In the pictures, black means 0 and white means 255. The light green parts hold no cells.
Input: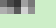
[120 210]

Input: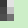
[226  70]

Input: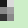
[218 136]

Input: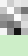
[225 179 159 133]

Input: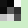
[249  90 193]

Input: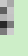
[168  96]

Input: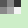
[ 52 168]
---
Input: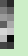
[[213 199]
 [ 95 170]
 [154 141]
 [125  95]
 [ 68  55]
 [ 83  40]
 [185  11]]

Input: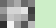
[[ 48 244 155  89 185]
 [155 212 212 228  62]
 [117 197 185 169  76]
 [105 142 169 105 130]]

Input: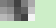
[[184 170  96  65 244]
 [155 141  80  96 197]
 [125 112  65 125 170]]

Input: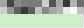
[[206 152  95  56  95 193 136 166 179 234 250 193]
 [166  70 136 123 123 123 206  82 166  56 179 107]]

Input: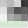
[[199 184 212  55]
 [241 170 154 126]
 [225 139  83  98]]

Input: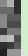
[[178 191  75]
 [136 178  46]
 [ 33 150 150]
 [ 59 120 120]
 [106 106  46]
 [136  91  91]
 [136  75  75]
 [ 46  59  91]]

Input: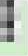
[[189 134 231]
 [176 120 218]
 [160 105 205]
 [148  91 218]
 [134  63 231]
 [120  50 244]]

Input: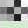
[[187 201  46 245]
 [173 158  30 230]
 [117  61 173 101]]
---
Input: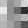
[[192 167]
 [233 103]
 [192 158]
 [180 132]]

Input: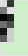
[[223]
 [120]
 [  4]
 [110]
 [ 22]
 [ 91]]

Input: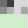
[[110 218]
 [142 216]]

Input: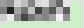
[[157 212 132 224 104]
 [125 163 193 131 186]
 [201 139 118 132 244]]

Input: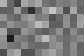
[[177  70 146 115 127 135]
 [ 94 155  47 153 150 165]
 [147 100 159 131 103  98]
 [114 128 148 164  94 102]
 [166  84 132  94 143 138]
 [146 126 103 188 121 123]
 [141 113 110 107 148 141]
 [ 77 167  83 148 133 135]]

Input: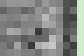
[[138 148 147 153 130  75]
 [100 120 113 136 148 108]
 [134 132 135 184 129  64]
 [124 112 132 168 135  86]
 [129 162 148 107 143 100]
 [106 111 107 105 156 126]
 [122 163  58 189 141  63]
 [126 141 128 142 140  87]]

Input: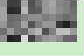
[[149  63  82 150 133 103]
 [163  47  88 151 139 112]
 [163 109 142 124 122 119]
 [148 117  84 149  55  78]
 [111 117 158  80 189 155]
 [142  42  64 149 141 103]]

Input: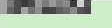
[[165  76  76 124 126  61  85]
 [164  76 115  67  94 137  72]]
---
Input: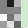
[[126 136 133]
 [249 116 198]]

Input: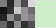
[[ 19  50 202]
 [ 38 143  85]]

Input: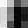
[[212 124   6]
 [215 134   7]]

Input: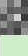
[[151  91 101]
 [ 85 134 209]]

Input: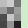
[[154 109 157]
 [ 78 198 146]]

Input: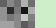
[[146  44 121]
 [146 120 134]]

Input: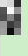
[[ 83 249 148]
 [ 75 129  65]]
